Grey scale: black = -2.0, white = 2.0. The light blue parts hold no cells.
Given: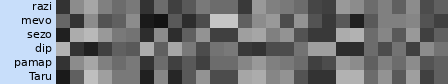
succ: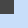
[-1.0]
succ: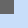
[-1.2]
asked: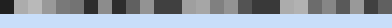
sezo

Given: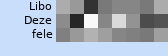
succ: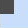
[-0.7]
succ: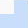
[0.1]
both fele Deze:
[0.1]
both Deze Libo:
[0.1]
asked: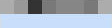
Libo
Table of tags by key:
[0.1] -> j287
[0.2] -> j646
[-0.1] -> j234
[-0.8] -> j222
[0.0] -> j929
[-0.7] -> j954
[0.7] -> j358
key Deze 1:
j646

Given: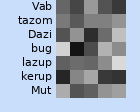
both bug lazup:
[0.2]
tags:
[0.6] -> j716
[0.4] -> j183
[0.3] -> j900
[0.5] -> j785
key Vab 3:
j183
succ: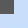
[0.0]
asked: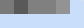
tazom
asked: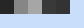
kerup

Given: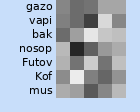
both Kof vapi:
[0.0]
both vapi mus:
[0.1]
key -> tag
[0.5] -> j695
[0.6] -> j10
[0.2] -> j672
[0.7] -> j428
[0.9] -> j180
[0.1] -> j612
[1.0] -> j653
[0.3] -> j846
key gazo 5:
j10
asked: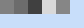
vapi
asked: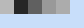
nosop
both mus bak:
[0.5]
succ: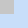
[1.0]

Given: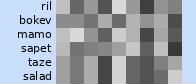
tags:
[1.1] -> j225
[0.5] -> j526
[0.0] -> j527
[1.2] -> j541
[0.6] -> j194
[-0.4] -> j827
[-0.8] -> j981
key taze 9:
j194
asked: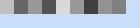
ril

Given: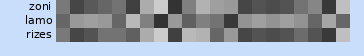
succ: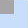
[-0.4]
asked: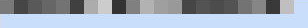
zoni
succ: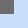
[-0.7]
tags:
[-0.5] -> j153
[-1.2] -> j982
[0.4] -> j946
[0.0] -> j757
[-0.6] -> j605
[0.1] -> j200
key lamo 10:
j153
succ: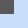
[-0.4]
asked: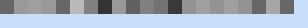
lamo
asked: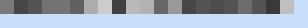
rizes

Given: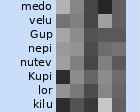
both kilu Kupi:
[-1.3]
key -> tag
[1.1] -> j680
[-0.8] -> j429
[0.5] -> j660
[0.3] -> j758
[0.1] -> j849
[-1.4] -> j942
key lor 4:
j849

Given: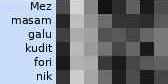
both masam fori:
[-0.6]
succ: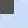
[-0.6]
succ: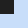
[-0.8]
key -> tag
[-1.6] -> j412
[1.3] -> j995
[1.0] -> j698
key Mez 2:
j995
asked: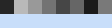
kudit
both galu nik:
[-0.9]

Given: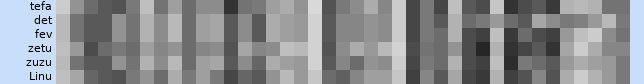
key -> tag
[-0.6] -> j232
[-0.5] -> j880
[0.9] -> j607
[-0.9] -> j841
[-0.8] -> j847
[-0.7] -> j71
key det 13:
j232
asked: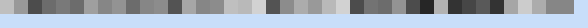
zetu
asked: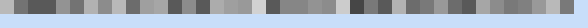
det
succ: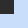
[-0.1]
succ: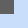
[0.1]
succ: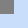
[0.4]

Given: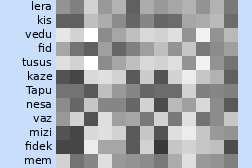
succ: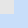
[1.3]
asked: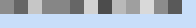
nesa
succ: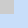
[-0.7]

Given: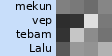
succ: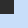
[-1.2]
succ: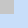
[0.2]
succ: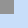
[0.8]
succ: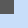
[0.4]

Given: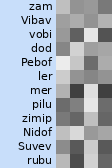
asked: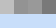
zam
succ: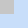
[-0.3]
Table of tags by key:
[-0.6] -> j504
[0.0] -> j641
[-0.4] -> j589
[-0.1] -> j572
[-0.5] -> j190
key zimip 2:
j589
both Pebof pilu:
[-0.3]
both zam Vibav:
[0.3]

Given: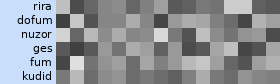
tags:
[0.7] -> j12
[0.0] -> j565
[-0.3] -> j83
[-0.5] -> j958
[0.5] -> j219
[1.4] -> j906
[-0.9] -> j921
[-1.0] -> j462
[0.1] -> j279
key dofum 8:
j921
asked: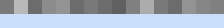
kudid
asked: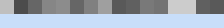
rira
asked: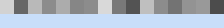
nuzor

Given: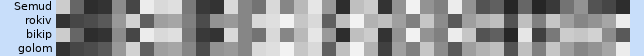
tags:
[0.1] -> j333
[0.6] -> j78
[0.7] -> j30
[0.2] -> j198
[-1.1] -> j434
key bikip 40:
j198
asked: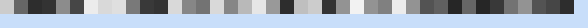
Semud
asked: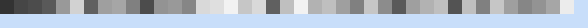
rokiv

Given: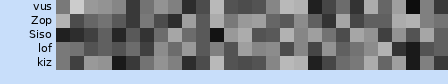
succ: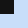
[0.4]
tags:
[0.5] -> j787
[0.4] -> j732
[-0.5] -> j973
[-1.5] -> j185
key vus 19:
j185

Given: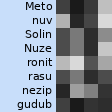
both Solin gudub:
[-1.3]
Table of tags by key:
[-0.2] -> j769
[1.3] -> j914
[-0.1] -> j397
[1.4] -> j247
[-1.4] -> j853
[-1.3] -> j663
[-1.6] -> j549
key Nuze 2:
j397
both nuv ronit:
[1.4]
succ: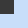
[1.0]

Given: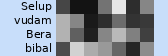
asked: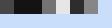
Selup
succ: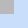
[0.0]
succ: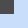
[1.3]
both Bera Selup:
[0.1]
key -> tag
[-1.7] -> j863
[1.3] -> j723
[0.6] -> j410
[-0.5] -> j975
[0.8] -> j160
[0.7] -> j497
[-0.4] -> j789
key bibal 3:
j497
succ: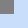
[-1.0]
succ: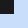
[-1.3]

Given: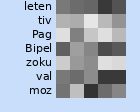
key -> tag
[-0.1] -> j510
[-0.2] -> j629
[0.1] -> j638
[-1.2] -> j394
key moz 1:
j629
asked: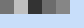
moz
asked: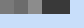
val
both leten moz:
[-0.3]
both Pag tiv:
[0.9]
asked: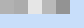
tiv
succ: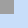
[0.1]

